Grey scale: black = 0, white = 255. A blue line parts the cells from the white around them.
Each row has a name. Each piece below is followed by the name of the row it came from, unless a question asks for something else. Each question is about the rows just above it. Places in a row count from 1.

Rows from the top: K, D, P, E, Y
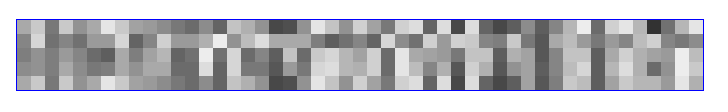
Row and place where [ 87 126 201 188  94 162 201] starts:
Y, 38
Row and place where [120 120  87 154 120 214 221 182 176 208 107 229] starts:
E, 17
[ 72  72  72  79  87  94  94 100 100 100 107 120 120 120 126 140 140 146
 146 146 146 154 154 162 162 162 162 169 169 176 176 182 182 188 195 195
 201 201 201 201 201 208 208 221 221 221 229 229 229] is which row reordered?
Y
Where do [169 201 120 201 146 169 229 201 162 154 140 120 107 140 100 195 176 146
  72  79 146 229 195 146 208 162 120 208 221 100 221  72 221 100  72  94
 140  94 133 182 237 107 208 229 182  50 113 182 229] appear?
K
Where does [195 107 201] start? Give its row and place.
P, 20

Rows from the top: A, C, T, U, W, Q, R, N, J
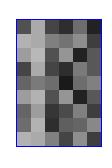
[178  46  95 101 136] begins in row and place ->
N, 2
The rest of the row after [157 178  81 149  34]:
[88]
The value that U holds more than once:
[69]

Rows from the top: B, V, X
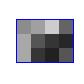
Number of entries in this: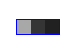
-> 3
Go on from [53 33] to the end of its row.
[85]
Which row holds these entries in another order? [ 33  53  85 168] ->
X

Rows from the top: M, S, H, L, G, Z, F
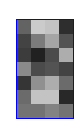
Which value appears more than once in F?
[115]
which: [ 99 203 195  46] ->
M
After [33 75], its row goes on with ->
[173]
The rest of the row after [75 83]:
[67]
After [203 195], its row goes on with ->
[46]

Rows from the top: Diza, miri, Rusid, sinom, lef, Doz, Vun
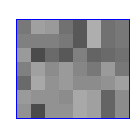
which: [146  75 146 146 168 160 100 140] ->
Vun
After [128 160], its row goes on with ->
[140 154 134 120 154 120]
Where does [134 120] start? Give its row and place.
sinom, 5
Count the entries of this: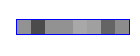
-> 8
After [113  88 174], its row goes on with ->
[113 120]
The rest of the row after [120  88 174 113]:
[120]
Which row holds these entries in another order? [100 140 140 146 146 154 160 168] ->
Doz

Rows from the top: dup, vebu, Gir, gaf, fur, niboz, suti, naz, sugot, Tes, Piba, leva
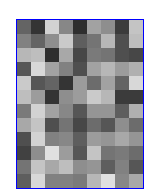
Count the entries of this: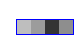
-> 4
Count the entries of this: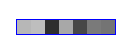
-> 7
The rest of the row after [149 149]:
[ 94 176]

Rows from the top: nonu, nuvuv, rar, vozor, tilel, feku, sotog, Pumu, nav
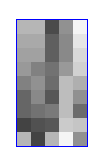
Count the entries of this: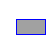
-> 2
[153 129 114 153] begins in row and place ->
vozor, 1
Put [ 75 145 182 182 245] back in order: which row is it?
nonu
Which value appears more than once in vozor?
[153]

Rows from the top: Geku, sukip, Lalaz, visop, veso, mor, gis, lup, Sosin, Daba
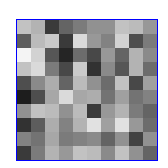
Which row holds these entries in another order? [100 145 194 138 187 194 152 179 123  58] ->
Daba
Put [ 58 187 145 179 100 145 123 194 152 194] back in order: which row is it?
Geku
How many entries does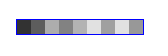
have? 9
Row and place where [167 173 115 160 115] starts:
mor, 5
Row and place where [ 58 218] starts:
sukip, 4

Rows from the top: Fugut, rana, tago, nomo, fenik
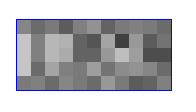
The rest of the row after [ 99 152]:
[190 158  77  77]
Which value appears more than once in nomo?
[107]
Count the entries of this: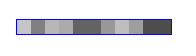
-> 11
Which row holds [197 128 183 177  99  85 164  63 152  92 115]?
rana
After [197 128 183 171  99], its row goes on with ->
[ 99 152 190 158  77  77]
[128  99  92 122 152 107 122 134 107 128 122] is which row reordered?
fenik

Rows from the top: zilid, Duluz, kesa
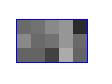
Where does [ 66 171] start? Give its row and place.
kesa, 3
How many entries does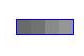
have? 4
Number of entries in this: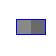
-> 2
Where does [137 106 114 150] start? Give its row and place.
Duluz, 1
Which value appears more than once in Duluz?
[106]
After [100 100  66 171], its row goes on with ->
[100]
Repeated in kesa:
[100]

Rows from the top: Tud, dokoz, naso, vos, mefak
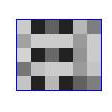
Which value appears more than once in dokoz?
[203]
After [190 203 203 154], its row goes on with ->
[196]
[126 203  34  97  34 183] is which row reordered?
Tud
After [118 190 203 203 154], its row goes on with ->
[196]

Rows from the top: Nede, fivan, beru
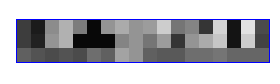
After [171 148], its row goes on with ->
[156 205 117 132  53 212  20 226  75]
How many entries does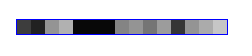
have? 15
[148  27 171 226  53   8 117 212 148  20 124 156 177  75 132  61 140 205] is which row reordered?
Nede
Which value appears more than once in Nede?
[148]
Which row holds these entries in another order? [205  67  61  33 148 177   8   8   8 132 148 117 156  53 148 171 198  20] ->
fivan
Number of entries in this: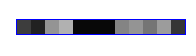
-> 12
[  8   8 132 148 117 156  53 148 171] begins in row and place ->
fivan, 6

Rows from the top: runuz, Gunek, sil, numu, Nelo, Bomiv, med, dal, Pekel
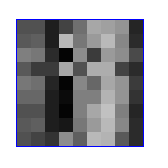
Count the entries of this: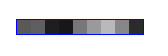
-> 9
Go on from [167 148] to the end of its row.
[59]
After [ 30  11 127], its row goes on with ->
[127 179 148  51]

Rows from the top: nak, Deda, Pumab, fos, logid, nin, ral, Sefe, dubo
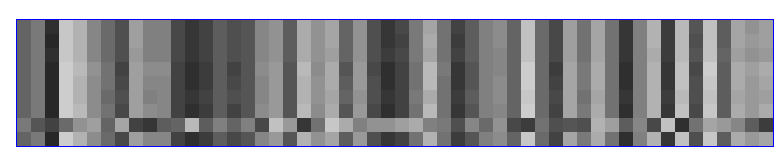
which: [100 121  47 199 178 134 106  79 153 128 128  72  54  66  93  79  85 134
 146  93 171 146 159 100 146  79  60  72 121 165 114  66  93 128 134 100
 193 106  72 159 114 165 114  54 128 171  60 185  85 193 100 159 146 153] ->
Pumab
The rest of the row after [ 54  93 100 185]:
[ 93 128 100 128  72 193 153  54 114 199 171 128 146 146 159 171 128 121
  79 134 106 146  72  60 114  79  85  79 178 159  93 134  72 193  47 114
 165 153 134  93  60]
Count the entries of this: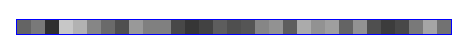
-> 31
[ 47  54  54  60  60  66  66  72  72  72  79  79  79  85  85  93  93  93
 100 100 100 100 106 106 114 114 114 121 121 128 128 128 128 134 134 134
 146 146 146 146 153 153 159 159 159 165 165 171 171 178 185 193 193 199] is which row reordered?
Pumab

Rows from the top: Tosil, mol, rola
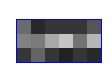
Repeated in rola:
[54]
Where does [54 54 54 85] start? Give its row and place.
Tosil, 3
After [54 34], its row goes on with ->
[54 41]
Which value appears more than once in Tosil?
[54]
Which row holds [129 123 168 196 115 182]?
mol
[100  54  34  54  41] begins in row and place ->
rola, 2

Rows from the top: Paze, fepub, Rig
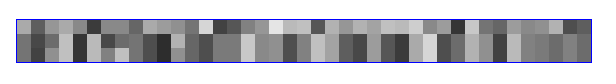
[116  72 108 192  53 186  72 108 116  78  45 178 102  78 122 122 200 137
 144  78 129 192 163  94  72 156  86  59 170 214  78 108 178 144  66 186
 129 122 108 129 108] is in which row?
fepub
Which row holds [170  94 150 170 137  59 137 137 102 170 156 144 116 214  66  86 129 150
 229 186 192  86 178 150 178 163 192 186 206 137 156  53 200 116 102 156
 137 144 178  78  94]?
Paze

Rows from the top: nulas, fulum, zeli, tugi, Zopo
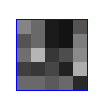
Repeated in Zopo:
[105]
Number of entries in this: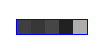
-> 5
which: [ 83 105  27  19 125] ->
fulum
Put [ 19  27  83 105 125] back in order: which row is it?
fulum
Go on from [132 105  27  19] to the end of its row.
[83]
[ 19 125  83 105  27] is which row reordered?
fulum
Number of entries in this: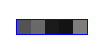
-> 5

